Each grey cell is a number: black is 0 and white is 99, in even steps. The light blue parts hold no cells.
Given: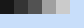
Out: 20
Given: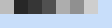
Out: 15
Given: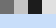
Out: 76
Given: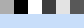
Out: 0
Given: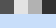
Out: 88
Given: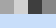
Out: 81
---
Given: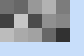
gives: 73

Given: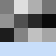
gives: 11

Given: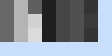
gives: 40

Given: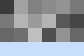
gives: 40

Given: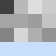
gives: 51

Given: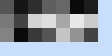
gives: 51

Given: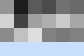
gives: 54
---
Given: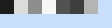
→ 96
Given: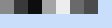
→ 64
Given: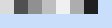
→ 74
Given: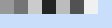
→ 14
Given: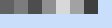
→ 56
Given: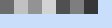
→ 82
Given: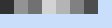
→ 82
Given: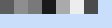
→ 10
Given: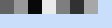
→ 91
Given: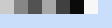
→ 65
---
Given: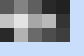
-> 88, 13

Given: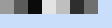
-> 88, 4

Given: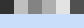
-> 88, 19

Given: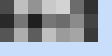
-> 82, 12

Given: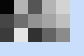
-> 89, 2

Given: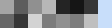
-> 82, 8

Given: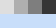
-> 86, 21
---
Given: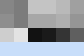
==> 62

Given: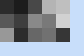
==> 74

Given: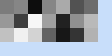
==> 42

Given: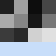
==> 27

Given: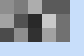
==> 35

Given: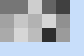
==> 25
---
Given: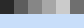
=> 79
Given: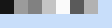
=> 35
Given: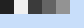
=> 39
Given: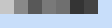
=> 20
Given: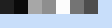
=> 45
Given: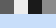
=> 10
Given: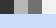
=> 44
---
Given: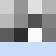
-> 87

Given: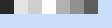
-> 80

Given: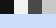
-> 28

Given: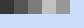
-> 48

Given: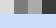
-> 66

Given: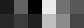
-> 0

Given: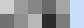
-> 52
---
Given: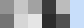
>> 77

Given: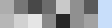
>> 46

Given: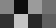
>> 5

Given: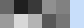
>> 12

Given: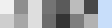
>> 55

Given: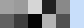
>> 60

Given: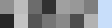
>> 73

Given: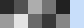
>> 32

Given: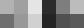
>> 62

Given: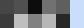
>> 31
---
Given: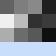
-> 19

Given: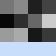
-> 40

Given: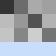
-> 32

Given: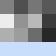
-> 72

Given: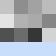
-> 66

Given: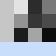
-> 21

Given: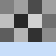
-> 81
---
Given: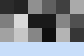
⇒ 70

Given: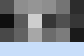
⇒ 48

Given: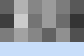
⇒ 56

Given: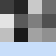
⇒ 63

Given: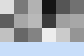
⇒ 79

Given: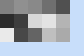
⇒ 74

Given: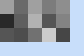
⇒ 79
